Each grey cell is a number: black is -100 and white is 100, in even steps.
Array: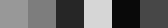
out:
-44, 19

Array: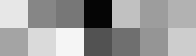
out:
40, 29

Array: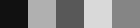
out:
4, -87

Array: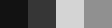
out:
13, -86

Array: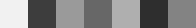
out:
3, 89

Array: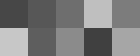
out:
-3, 56

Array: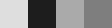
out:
-1, 74

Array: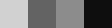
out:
-89, 64

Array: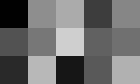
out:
5, -68
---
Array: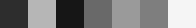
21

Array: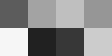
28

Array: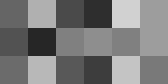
-64

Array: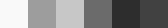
-16

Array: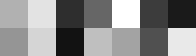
100

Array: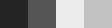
-33

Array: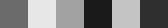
-80

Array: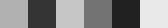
-10

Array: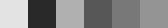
-32

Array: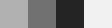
-11
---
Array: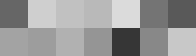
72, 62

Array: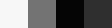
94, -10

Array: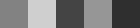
62, 18

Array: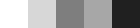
100, 69

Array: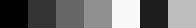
95, 48

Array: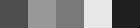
82, 20

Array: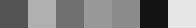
80, 37

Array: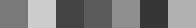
60, 38

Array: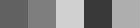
63, 36

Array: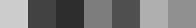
61, 37
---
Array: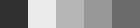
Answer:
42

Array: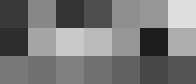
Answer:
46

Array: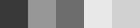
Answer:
-15

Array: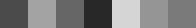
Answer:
-69

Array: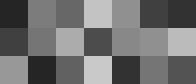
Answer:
-40

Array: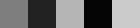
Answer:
42

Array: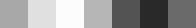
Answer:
43

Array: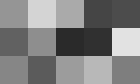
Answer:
-67

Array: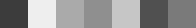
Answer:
12

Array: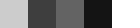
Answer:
-22
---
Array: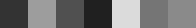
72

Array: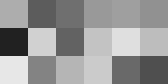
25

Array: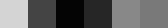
7

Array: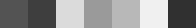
44

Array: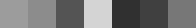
-62

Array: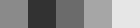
80

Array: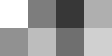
14

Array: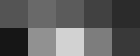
-66
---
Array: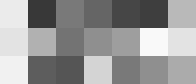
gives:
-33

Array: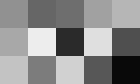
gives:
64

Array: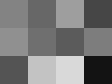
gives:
70

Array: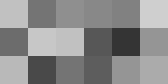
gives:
-9

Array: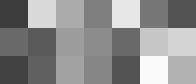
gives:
28

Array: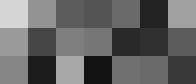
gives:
32

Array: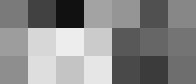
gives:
54
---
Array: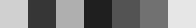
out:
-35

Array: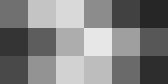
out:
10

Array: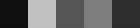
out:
-33

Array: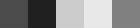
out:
60

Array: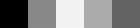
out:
90

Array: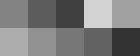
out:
-50

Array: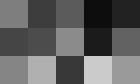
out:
-29
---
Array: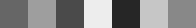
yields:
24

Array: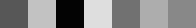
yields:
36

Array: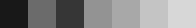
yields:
32

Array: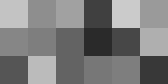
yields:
47

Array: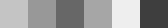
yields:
30

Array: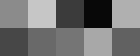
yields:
32

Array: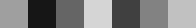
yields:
25
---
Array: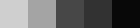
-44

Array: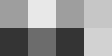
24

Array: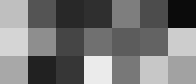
-69

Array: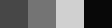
63

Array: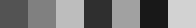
48

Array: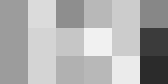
11

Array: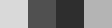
-64
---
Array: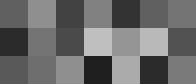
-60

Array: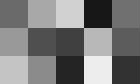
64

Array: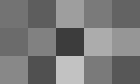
24

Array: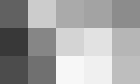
33

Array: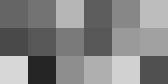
-27

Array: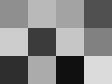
45

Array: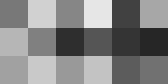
80

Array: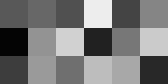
86

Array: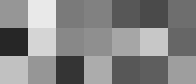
-32

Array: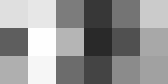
-57
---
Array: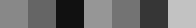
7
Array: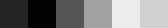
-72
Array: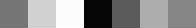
-8
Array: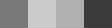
-5
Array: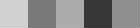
64
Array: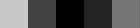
57
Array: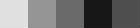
76
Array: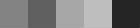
3
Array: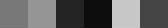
-6
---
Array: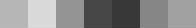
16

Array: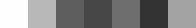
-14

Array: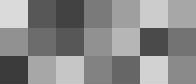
8

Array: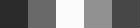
-18

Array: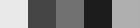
-11

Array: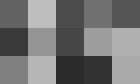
-12
